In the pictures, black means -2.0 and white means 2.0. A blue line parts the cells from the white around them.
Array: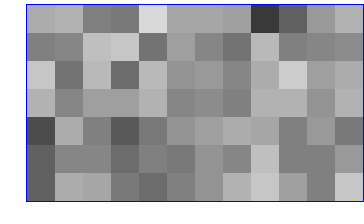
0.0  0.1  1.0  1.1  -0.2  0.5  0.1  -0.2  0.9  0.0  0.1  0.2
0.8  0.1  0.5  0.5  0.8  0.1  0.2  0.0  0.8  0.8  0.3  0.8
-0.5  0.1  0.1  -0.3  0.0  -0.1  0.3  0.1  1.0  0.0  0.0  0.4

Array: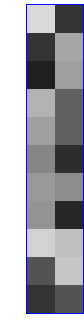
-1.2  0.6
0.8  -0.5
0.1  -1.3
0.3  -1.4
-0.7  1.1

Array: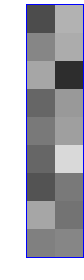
0.1  0.7
-0.4  0.4
-0.4  1.4
0.6  -0.2

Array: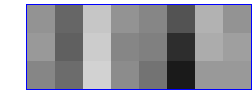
0.4  -0.5  1.2  0.1  0.0  -1.3  0.7  0.5

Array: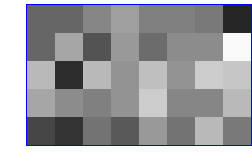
-0.4  0.6  -0.7  0.4  -0.3  0.2  0.2  1.9
0.6  0.2  0.0  0.3  1.2  0.1  0.1  0.9

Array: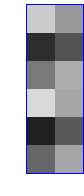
-1.3  -0.7
1.4  0.6
-0.4  0.6

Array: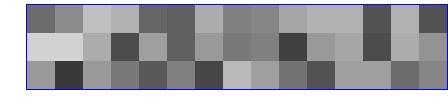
1.3  1.3  0.7  -0.8  0.5  -0.5  0.4  -0.1  0.0  -1.0  0.4  0.6  -0.8  0.7  0.3

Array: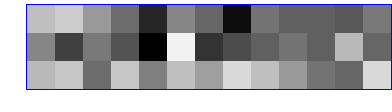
0.1  -1.0  -0.1  -0.7  -2.0  1.8  -1.2  -0.8  -0.5  -0.2  -0.5  0.9  -0.4

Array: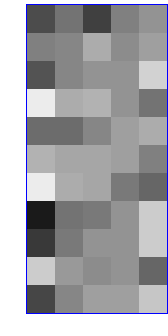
0.0  0.1  0.7  0.2  0.5
1.7  0.7  0.8  0.3  -0.2
0.8  0.6  0.6  0.5  0.0
-1.6  -0.2  -0.1  0.3  1.2
1.2  0.4  0.2  0.3  -0.4
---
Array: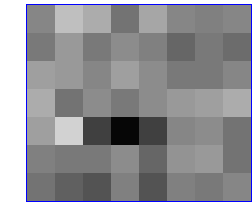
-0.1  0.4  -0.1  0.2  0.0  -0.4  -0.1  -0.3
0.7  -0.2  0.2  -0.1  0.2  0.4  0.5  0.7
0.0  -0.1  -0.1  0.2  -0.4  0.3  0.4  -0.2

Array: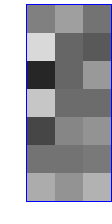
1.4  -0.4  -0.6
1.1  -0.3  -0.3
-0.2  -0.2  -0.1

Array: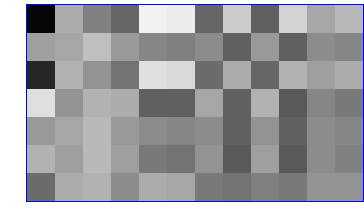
0.5  0.6  1.0  0.4  0.1  0.0  0.2  -0.5  0.4  -0.5  0.2  0.1
1.5  0.3  0.8  0.7  -0.5  -0.5  0.6  -0.5  0.8  -0.6  0.1  -0.1
0.8  0.5  0.9  0.5  -0.1  -0.2  0.3  -0.6  0.5  -0.6  0.2  0.0

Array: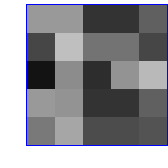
-0.9  1.0  -0.2  -0.2  -0.9
0.4  0.3  -1.2  -1.2  -0.5

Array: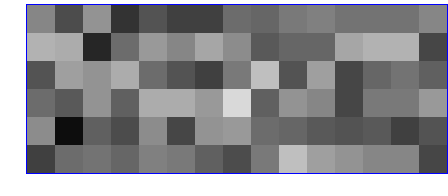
0.8  0.7  -1.4  -0.3  0.4  0.1  0.6  0.2  -0.6  -0.4  -0.4  0.6  0.8  0.8  -0.9
-0.3  -0.6  0.3  -0.5  0.7  0.7  0.4  1.4  -0.5  0.3  0.1  -0.9  -0.1  -0.1  0.4
-1.0  -0.3  -0.2  -0.4  0.0  -0.1  -0.5  -0.8  -0.1  1.0  0.5  0.3  0.1  0.1  -0.9

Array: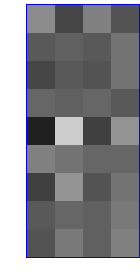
-0.6  -0.5  -0.6  -0.2
-0.4  -0.5  -0.4  -0.6
0.0  -0.2  -0.4  -0.4
-0.6  -0.4  -0.5  -0.1

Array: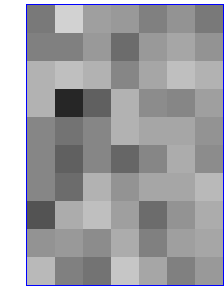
0.0  0.0  0.4  -0.3  0.4  0.6  0.3
0.8  -1.4  -0.5  0.8  0.2  0.1  0.5
0.1  -0.5  0.1  -0.4  0.1  0.7  0.2
-0.7  0.7  1.0  0.5  -0.3  0.3  0.7
0.9  0.0  -0.2  1.1  0.6  0.0  0.4
